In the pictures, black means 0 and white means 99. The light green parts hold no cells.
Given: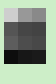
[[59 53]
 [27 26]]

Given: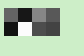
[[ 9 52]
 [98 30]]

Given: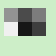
[[29 48]
 [ 9 24]]

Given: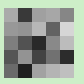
[[22 62]
 [57 71]]

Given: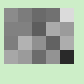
[[48 41]
 [50 36]]

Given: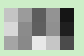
[[60 36]
 [54 37]]

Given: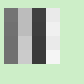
[[73 25]
 [73 24]]

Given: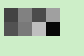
[[50 29]
 [47 74]]

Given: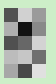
[[81 60]
 [ 7 53]]
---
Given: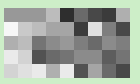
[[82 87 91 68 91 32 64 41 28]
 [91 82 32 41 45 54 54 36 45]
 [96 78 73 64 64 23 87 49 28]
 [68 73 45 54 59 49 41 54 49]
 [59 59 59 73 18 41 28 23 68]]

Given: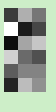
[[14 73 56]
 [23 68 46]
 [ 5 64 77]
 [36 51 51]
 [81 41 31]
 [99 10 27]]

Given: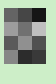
[[35 56 31]
 [61 44 74]
 [39 27  8]
 [52 17 22]]

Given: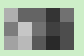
[[48 77 44 25 30]
 [63 72 34 16 30]
 [68 39 39 20 44]]

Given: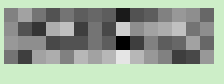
[[50 63 45 32 45 36 40 36 10 32 36 50 59 55 40]
 [59 55 55 28 32 32 45 36  0 24 50 36 40 63 40]
 [55 32 20 67 75 24 45 28 80 55 63 67 75 45 55]
 [45 24 63 67 50 71 63 71 89 71 59 50 24 28 59]]

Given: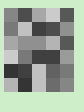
[[47 75 25 30 56]
 [65 56 56 70 34]
 [79 47 25 25 60]
 [52 30 65 79 34]
 [20 25 75 38 47]
 [70 20 75 42 52]]
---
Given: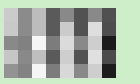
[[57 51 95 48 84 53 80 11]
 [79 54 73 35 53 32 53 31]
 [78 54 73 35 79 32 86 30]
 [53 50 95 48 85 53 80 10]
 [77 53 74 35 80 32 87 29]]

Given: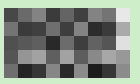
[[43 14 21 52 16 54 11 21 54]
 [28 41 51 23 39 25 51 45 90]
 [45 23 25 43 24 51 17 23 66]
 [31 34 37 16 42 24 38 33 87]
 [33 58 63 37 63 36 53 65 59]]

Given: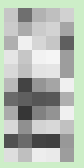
[[86 74 92 91 61]
 [77 43 69 74 81]
 [79 66 79 82 64]
 [68 93 83 77 37]
 [89 77 94 95 61]
 [84 74 88 89 61]
 [72 26 58 64 93]
 [41 37 33 34 68]
 [66 21 50 57 93]
 [84 56 82 84 75]
 [31 41 26 25 59]]

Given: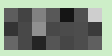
[[40 28 14 33 27 30 37]
 [36 26 50 34  8 31 80]
 [20 28 56 28 29 30 23]]

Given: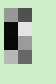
[[71 40]
 [59 31]
 [ 4 88]
 [ 3 60]]

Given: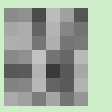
[[66 62 48 64 45 58]
 [54 56 29 73 62 33]
 [65 67 39 70 52 45]
 [68 67 46 68 46 47]
 [53 56 75 45 40 72]
 [34 35 69 22 34 65]
 [51 52 71 39 35 69]]
